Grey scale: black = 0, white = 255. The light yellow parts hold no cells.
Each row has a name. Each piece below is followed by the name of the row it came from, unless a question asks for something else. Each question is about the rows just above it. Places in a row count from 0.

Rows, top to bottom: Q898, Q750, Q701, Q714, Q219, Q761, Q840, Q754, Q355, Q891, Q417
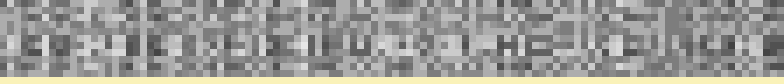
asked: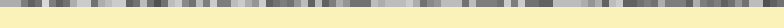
Q701
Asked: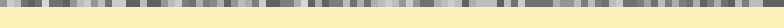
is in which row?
Q761
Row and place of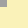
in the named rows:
Q761, 92

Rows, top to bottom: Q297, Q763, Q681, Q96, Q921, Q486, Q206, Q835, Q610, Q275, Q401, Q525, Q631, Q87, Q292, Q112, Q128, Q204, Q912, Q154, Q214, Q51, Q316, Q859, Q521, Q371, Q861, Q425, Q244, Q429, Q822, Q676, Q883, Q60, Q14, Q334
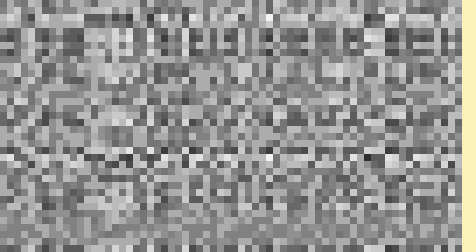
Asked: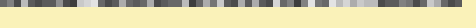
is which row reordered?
Q486
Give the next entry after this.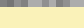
[144]
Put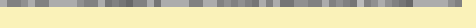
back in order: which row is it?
Q631
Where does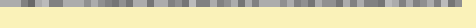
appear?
Q154
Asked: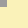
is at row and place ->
Q297, 46

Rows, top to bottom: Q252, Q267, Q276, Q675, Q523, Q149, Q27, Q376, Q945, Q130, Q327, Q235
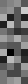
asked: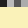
Q675
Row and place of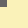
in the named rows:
Q27, 0

